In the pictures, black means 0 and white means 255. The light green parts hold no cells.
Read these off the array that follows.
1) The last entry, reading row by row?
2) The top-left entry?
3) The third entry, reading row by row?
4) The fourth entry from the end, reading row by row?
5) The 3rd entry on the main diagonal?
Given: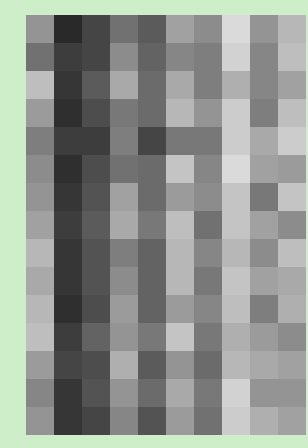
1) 161
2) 148
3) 69
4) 113
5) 91
